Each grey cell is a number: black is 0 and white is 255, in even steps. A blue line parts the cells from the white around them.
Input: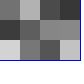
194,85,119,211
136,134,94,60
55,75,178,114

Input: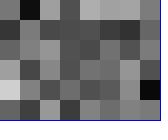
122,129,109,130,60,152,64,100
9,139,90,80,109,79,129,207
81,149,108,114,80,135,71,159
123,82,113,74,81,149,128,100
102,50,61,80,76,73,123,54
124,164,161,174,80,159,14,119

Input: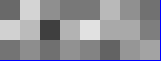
163,150,99,131,145,112,141,116
126,169,169,225,179,63,187,209
113,144,185,120,120,143,212,105

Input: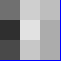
172,199,73
172,226,47
190,207,112

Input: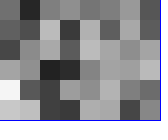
135,70,169,174,58,64,191,200
108,127,179,142,157,64,88,245
186,159,163,132,44,34,144,164
164,142,166,187,91,169,139,71
92,168,94,177,58,187,78,96
86,153,126,117,143,127,38,112

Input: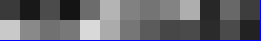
34,74,43,74,71,91,118,171,217,120,113,137,201
61,104,39,174,131,116,129,180,108,20,75,24,58

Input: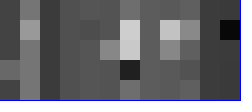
58,60,95,89,92,110,83,85,80,59,117,67
58,60,82,89,92,32,83,85,80,59,117,104
59,60,95,135,92,201,135,85,80,59,117,67
8,60,137,194,92,206,83,77,80,59,153,67
58,60,95,89,92,110,83,85,80,59,117,67
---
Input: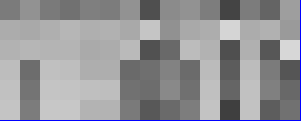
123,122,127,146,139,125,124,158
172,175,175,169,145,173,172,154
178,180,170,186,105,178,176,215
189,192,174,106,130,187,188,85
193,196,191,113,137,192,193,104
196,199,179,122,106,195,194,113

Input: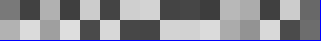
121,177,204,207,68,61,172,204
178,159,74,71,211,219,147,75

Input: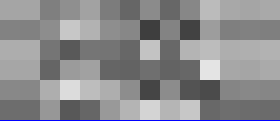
165,127,162,102,103,187,165
130,141,178,135,131,157,129
173,117,117,103,104,188,175
166,101,161,99,99,228,165
136,174,189,141,140,75,136
109,151,102,180,181,104,108

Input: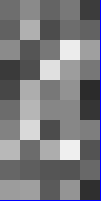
110,100,60
97,76,98
139,119,159
58,224,119
71,120,43
108,134,53
130,76,126
184,173,83
102,85,104
156,90,47

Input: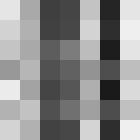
229,63,195,229
210,65,211,239
196,93,188,228
152,81,147,190
235,69,175,218
178,80,160,192
211,66,212,239

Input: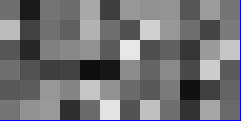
110,116,168,152,147,155
188,112,178,81,151,69
86,128,145,230,97,154
111,62,14,139,137,204
89,151,197,107,123,64
117,153,107,83,111,165

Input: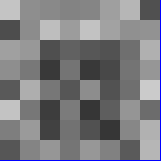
196,137,133,182
77,190,194,144
160,79,87,111
142,57,57,116
89,119,141,111
195,61,54,149
126,65,81,135
86,150,151,90

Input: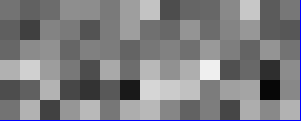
115,108,141,158,77,103,199,119
95,131,83,158,104,108,151,87
103,145,128,100,129,153,100,115
177,157,77,109,145,239,104,140
77,179,51,25,203,124,164,136
115,65,185,173,134,125,173,178

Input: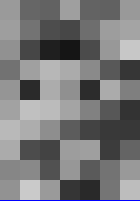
154,98,99,153
158,77,110,164
145,31,75,199
114,183,138,54
149,172,44,127
162,187,129,51
185,142,67,56
171,67,159,100
134,81,90,153
146,154,41,189
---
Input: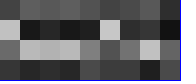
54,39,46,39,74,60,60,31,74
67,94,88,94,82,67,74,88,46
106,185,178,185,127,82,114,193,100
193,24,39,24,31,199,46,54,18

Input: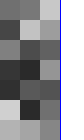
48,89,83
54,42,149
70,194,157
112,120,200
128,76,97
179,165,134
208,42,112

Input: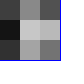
20,199,185
49,164,115
62,137,81

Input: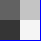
53,245
98,196

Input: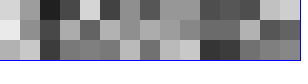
178,200,60,121,127,121,186,113,186,200,53,60,113,127,135
213,157,32,72,213,66,143,86,151,151,78,86,78,193,206
234,143,72,172,99,178,143,172,157,135,107,107,178,86,99

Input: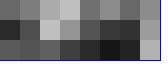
42,78,191,148,84,56,50,156
90,84,97,64,42,22,35,177
104,125,171,191,112,140,104,140

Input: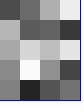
76,107,175,237
129,36,84,114
137,250,144,69
168,214,190,229
182,91,99,57

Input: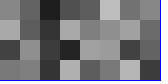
66,143,60,36,161,155,66,99
121,127,52,176,93,121,182,60
135,99,30,80,93,190,114,135
169,93,52,169,127,143,161,107

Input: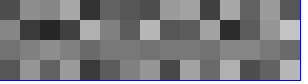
78,142,134,168,51,98,86,78,155,162,64,168,98,155,86
86,149,98,155,58,92,128,149,71,162,106,176,78,98,183
114,128,142,128,106,120,120,114,120,120,114,134,134,120,106
134,58,38,64,176,128,92,183,86,92,162,44,92,149,196
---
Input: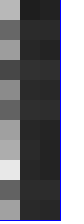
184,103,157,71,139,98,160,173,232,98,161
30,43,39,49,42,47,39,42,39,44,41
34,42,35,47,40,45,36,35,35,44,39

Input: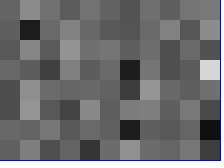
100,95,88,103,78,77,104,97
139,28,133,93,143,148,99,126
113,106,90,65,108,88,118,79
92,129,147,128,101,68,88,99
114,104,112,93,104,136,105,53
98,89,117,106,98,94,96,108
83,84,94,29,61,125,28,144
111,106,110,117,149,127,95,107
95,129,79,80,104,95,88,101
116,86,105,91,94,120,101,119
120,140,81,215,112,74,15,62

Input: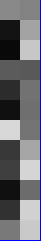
137,19,9,91,44,16,215,56,63,16,49,121
130,163,199,89,114,111,115,166,213,108,209,201

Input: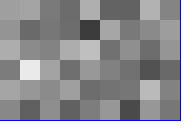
159,148,173,124,165,136
164,106,139,234,151,96
122,119,131,163,139,142
108,109,173,111,159,97
175,60,191,152,109,125
99,166,113,129,115,151
98,121,143,113,118,74
178,138,109,82,186,151
132,157,149,105,130,119

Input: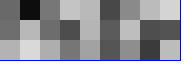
105,110,179
13,184,217
119,109,174
196,77,118
185,181,162
72,91,85
138,190,142
187,78,59
212,83,188

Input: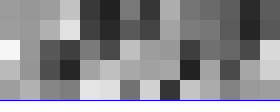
155,157,246,186,158
150,153,151,149,177
157,176,87,78,134
194,225,63,38,125
57,64,122,163,229
33,40,73,190,223
120,89,191,168,114
54,68,157,161,209
173,163,152,166,53
117,124,62,34,195
106,119,112,163,170
93,90,103,74,130
42,37,73,165,154
92,88,217,208,158
